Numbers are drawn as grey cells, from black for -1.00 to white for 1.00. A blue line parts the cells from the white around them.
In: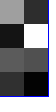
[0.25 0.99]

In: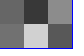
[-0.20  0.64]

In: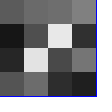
[-0.29 -0.38 -0.43 -0.76]

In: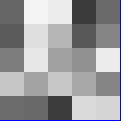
[-0.20  0.75  0.26  0.32  0.67]

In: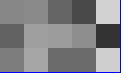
[ 0.06  0.25 -0.16]

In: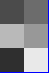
[-0.41  0.19]
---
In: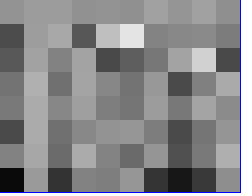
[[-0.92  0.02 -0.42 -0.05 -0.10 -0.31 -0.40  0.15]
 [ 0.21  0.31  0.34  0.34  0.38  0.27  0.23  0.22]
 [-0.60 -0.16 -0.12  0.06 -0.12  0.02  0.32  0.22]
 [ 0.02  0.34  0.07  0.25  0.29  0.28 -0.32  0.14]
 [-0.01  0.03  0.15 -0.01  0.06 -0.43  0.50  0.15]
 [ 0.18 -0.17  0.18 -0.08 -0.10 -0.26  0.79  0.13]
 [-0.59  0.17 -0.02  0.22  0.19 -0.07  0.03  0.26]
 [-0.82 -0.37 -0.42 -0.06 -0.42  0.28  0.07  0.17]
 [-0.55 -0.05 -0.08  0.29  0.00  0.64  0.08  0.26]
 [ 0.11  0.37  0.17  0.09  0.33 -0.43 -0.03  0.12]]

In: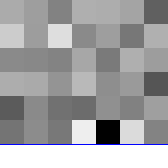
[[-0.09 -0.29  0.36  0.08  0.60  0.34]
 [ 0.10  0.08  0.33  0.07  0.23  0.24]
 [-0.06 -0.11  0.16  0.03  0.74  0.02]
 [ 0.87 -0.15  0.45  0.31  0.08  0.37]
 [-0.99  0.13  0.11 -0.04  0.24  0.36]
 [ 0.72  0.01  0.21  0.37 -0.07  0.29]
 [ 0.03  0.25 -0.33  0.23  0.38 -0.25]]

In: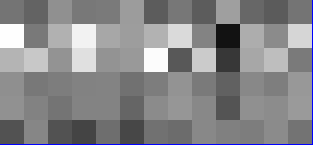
[[-0.36  0.14  0.12  0.41  0.99 -0.09]
 [ 0.05  0.02 -0.06  0.57 -0.05 -0.22]
 [-0.36 -0.09 -0.02  0.15  0.39  0.13]
 [-0.47  0.03  0.02  0.76  0.90 -0.06]
 [-0.14  0.03  0.03  0.15  0.31 -0.04]
 [-0.44 -0.21 -0.11  0.20  0.23  0.22]
 [-0.11  0.09 -0.02  0.98  0.40 -0.28]
 [-0.15  0.18  0.15 -0.31  0.71 -0.07]
 [ 0.07  0.07 -0.04  0.59  0.03 -0.28]
 [ 0.00 -0.34 -0.24 -0.57 -0.86  0.25]
 [-0.02  0.13  0.07  0.31  0.36 -0.19]
 [ 0.09  0.10 -0.01  0.49  0.09 -0.29]
 [-0.10  0.21  0.19 -0.04  0.68 -0.09]]

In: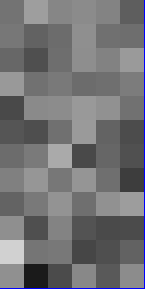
[[ 0.13  0.64  0.12 -0.22  0.00 -0.15 -0.33 -0.43  0.20 -0.19 -0.07 -0.10]
 [-0.80 -0.08 -0.38 -0.05  0.18 -0.04 -0.39  0.08 -0.11 -0.38 -0.23  0.24]
 [-0.41 -0.06  0.03  0.15 -0.07  0.33 -0.12  0.10 -0.05 -0.14 -0.15  0.05]
 [ 0.07 -0.45 -0.35 -0.13  0.17 -0.43  0.21  0.20 -0.15  0.11  0.12  0.09]
 [-0.30 -0.38 -0.42  0.14 -0.13 -0.20 -0.22  0.14 -0.13  0.02 -0.12  0.03]
 [ 0.10 -0.23 -0.41  0.23 -0.52 -0.37 -0.40 -0.11 -0.03  0.21 -0.14 -0.26]]

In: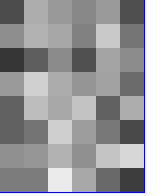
[[-0.03  0.13 -0.24 -0.24  0.21 -0.58  0.11 -0.40]
 [-0.03  0.18 -0.09  0.48  0.63 -0.26  0.40  0.36]
 [ 0.84  0.40  0.62  0.32  0.35  0.09  0.31  0.20]
 [ 0.32  0.13  0.23  0.53  0.17 -0.37  0.01  0.07]
 [-0.18  0.54 -0.06 -0.24  0.27  0.29  0.58  0.21]
 [-0.52  0.69 -0.43  0.36 -0.16  0.10 -0.08 -0.38]]

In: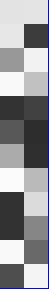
[[-0.39  0.95 -0.61 -0.61  0.97  0.34 -0.31 -0.60  0.95  0.19  0.81  0.78]
 [ 0.91 -0.18  0.05  0.72  0.46 -0.63 -0.65 -0.49  0.51  0.90 -0.53  0.79]]
